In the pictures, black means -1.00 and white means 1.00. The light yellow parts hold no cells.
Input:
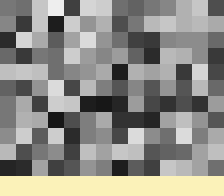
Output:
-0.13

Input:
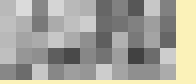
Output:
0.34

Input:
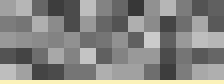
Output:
0.37

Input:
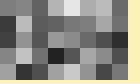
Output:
-0.06

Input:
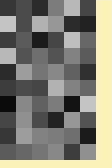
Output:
0.13

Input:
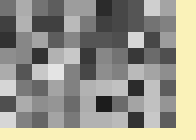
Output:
-0.27
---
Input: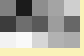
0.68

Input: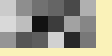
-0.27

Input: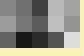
-0.66

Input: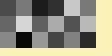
0.19

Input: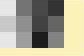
-0.77

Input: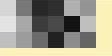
-0.16

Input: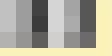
-0.26

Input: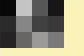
0.21

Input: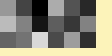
0.69

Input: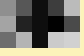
-0.88
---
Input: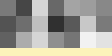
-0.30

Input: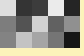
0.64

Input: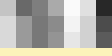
0.91

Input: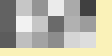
-0.17

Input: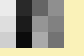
-0.79

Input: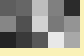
0.65

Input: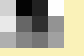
-0.20
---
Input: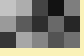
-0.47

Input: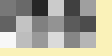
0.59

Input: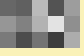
0.46

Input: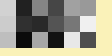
-0.45

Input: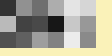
0.36

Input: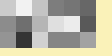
-0.02

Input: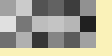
-0.23
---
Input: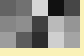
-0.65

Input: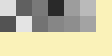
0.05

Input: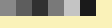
-0.05

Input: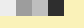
0.23

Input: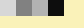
0.01

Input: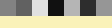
0.42
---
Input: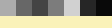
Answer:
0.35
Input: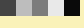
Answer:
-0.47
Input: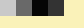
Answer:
0.58
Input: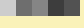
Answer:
0.61
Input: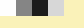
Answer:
0.99
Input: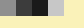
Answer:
0.12
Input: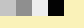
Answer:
0.54
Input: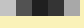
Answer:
0.53
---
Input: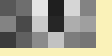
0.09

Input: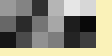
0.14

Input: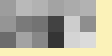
0.06

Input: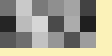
0.52

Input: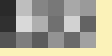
-0.28

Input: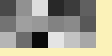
-0.92
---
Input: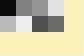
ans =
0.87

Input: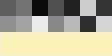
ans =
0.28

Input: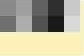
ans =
0.36

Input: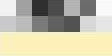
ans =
0.47

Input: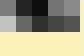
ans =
-0.19

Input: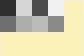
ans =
0.36

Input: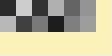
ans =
-0.50

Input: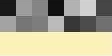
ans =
-0.08

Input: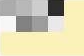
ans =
0.01

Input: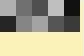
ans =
0.04
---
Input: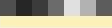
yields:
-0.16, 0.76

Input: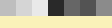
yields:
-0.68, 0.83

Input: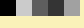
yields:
-0.26, 0.59

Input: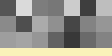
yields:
0.13, 0.71

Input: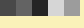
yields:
-0.72, 0.68

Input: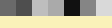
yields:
0.33, 0.70

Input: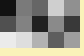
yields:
-0.75, 0.84

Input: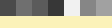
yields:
-0.57, 0.89
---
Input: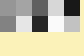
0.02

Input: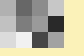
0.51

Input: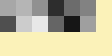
-0.38

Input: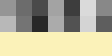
0.44

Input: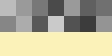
0.04

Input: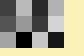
-0.33

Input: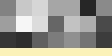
0.24

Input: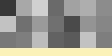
0.52

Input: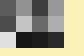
-0.40
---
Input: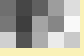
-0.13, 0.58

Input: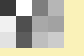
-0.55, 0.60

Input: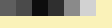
-0.26, 0.65

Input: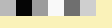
0.45, 0.62

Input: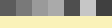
-0.28, -0.50

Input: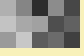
0.37, -0.50

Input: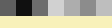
-0.26, 0.48

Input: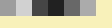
0.22, 0.34
